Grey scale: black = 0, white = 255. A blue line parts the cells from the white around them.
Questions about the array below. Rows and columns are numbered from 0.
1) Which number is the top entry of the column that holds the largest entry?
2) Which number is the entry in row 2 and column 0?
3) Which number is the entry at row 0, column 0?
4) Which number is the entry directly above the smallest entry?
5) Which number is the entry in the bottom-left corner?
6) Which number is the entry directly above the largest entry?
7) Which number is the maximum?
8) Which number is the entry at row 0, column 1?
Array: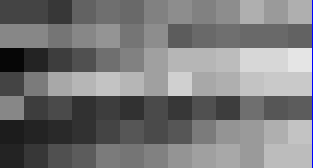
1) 175
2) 6
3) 68
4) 135
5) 35
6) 98
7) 229
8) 68

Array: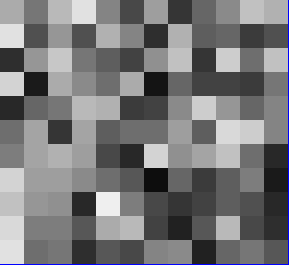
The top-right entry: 177
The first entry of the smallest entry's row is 211
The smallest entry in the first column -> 40
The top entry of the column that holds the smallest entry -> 158
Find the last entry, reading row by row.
87
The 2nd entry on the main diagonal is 80
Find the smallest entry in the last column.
26
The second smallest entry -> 20
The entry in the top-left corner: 171
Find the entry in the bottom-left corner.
225
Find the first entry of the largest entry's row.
193
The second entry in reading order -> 118
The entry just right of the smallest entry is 102
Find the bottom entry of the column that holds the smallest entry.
132
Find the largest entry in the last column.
193
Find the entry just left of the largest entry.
40
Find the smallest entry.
13
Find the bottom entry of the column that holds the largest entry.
87
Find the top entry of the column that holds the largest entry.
132
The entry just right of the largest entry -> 125
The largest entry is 239
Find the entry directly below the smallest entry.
72
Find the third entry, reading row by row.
185
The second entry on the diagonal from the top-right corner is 59
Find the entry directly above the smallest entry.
211

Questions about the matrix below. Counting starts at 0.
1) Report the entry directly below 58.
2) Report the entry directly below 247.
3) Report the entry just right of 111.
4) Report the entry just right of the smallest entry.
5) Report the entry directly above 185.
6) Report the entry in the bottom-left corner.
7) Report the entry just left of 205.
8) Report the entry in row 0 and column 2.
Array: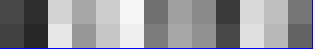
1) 72
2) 239
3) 160
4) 231
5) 191
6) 65
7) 166
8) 211

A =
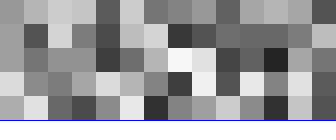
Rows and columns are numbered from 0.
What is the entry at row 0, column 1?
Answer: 181
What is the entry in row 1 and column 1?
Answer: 83
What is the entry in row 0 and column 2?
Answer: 204
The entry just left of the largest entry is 181
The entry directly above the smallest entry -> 104
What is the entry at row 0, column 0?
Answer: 152
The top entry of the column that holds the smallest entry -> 181
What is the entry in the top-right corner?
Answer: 83
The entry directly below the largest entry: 62
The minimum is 36
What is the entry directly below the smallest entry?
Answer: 131
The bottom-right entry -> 83
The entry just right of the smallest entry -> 166
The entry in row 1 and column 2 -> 212
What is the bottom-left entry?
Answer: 173
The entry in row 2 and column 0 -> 159
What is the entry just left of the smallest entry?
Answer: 97
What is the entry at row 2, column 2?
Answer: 146

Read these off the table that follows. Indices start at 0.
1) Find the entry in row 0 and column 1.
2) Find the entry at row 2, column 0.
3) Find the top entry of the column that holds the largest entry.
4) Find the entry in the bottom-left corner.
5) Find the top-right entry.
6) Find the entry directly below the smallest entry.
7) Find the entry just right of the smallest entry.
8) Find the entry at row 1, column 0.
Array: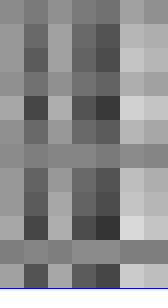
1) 121
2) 153
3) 160
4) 160
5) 145
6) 139
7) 217
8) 153

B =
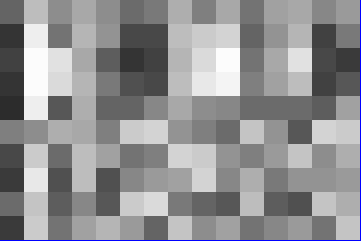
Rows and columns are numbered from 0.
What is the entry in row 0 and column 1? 189
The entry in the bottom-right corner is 196
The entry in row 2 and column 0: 65
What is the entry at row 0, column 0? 100
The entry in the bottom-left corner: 58
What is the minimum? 44
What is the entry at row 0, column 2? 141
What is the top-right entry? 154
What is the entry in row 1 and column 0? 52
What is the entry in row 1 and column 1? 238
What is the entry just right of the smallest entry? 238
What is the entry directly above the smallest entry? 52
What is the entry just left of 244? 232

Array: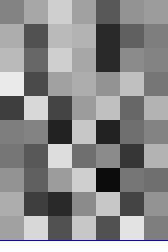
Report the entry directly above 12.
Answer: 139
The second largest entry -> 227
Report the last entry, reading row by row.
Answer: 125
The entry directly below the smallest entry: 199
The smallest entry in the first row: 88
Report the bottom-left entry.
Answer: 161
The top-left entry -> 131
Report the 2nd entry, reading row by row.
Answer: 167
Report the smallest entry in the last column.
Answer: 110
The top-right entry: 155
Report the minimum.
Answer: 12
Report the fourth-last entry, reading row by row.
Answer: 199
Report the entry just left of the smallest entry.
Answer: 207
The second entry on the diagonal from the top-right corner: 96
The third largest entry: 221
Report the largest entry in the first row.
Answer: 207
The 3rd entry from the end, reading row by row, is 80
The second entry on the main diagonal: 80
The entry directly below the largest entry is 62
